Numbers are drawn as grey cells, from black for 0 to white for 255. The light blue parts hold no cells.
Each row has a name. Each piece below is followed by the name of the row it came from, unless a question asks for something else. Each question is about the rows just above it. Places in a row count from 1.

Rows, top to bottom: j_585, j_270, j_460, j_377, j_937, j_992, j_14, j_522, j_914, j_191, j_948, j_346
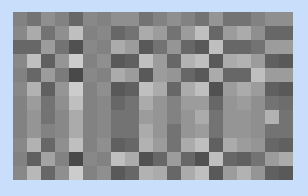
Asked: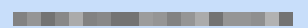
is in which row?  j_522
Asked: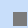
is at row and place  j_937, 4
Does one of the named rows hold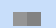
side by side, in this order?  yes
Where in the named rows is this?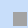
j_948, 3
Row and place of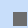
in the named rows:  j_14, 20
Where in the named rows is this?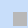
j_346, 2

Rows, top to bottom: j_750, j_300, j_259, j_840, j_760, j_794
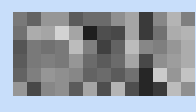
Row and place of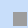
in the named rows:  j_840, 12
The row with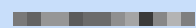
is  j_750
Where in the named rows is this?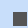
j_259, 1
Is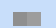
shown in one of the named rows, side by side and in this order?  yes

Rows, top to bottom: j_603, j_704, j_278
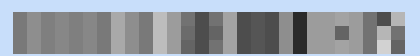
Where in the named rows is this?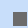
j_704, 13
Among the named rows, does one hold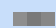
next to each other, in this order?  no

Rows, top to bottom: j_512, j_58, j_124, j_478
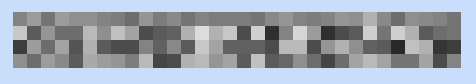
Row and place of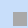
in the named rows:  j_478, 6
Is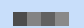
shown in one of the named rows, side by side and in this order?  yes
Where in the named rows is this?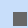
j_478, 20
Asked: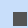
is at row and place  j_124, 5

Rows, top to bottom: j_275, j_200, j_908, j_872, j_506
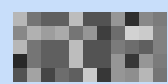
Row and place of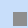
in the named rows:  j_506, 9
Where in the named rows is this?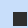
j_275, 9
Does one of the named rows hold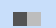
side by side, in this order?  no
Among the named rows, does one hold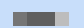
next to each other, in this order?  yes

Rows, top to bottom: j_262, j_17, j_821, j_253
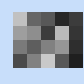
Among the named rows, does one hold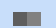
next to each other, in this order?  yes
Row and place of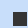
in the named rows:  j_17, 5
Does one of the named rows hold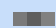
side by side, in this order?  yes
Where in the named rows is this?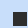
j_821, 5
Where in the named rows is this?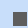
j_821, 2

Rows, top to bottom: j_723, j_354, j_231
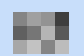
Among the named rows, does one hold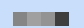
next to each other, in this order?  yes
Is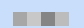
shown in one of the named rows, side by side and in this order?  no

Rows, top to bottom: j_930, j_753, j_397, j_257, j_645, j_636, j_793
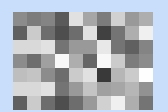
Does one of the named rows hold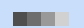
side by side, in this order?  yes
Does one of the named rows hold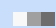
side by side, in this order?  no
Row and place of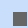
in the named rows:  j_257, 6
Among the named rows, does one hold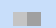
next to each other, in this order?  yes

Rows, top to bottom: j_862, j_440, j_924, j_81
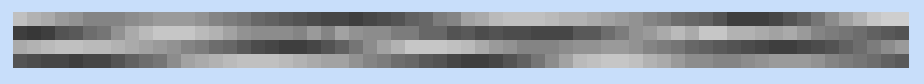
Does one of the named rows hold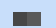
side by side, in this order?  yes
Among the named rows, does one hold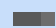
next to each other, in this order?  yes

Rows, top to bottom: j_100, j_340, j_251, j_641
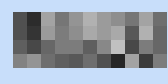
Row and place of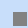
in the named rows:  j_641, 1
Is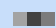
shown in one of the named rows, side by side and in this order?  no

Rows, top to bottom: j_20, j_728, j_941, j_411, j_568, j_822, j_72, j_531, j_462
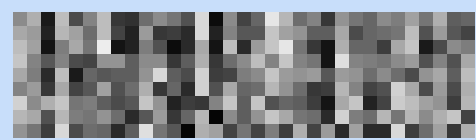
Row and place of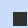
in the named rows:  j_20, 9
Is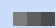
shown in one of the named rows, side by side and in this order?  yes
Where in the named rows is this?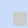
j_72, 28
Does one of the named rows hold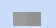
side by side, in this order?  yes

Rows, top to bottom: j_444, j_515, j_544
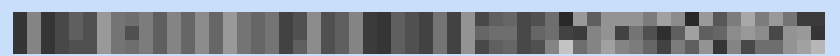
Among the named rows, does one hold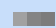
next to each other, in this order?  yes
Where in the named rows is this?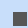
j_444, 51
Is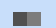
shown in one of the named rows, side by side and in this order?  yes

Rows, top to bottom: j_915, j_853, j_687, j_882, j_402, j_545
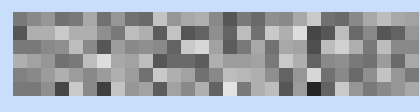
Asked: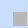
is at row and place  j_402, 17
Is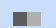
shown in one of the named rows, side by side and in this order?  yes
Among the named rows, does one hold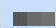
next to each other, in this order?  no
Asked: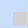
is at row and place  j_687, 24
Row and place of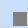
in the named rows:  j_402, 1

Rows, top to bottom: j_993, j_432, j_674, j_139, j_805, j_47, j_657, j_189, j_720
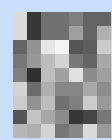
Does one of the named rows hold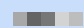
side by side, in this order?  no
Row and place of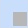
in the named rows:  j_720, 1
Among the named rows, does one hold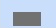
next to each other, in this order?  yes
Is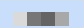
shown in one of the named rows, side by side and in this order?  no
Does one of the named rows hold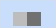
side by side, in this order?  yes
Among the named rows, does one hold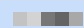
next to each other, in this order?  no
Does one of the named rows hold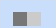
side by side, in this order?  no

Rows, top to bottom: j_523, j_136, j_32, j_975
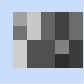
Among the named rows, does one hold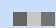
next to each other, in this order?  no
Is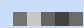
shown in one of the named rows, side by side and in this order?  yes

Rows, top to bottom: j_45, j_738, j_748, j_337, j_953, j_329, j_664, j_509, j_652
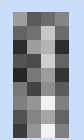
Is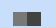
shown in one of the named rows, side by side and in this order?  yes
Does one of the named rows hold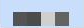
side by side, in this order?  yes

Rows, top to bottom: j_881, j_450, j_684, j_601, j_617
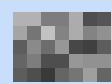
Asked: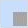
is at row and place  j_450, 1
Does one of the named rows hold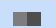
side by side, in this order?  yes
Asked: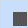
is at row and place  j_881, 7
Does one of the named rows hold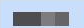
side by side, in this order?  no
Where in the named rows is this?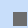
j_684, 3

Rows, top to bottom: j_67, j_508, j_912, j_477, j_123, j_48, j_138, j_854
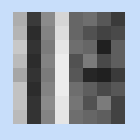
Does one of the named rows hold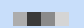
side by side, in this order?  yes
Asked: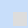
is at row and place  j_508, 4
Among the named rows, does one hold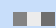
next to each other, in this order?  yes
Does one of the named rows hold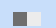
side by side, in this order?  no
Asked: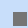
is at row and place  j_138, 5
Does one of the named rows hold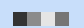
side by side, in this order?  yes
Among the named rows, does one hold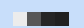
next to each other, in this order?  yes

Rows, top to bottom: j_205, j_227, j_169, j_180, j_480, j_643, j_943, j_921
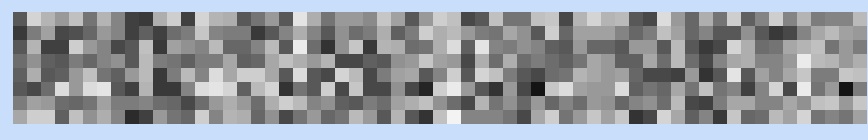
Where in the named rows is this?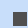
j_227, 5
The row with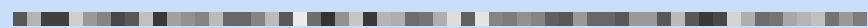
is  j_169
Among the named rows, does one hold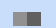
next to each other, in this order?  yes
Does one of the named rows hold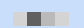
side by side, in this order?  yes
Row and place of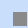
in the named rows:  j_205, 26
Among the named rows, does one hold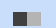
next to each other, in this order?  yes
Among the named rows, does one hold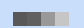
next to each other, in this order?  no

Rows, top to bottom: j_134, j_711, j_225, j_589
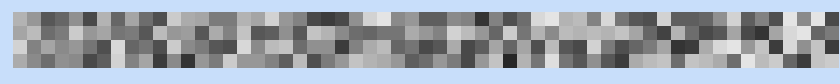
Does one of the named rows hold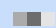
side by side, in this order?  yes
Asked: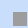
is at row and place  j_711, 13
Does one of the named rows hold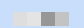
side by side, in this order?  no
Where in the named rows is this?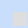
j_589, 39
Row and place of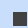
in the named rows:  j_711, 47

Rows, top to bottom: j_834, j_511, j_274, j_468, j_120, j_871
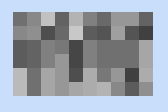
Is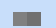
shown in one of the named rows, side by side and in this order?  yes
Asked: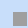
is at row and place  j_511, 8

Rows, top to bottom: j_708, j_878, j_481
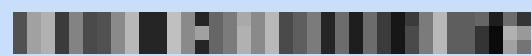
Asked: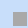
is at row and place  j_708, 17
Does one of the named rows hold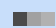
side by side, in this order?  no
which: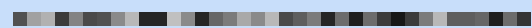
j_708
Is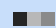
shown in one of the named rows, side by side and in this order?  no

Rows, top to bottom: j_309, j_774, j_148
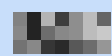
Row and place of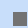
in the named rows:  j_148, 1
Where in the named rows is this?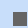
j_309, 7
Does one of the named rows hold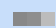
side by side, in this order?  yes
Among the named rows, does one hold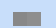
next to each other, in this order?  yes
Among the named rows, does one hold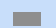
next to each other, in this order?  no
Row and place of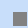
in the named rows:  j_309, 1

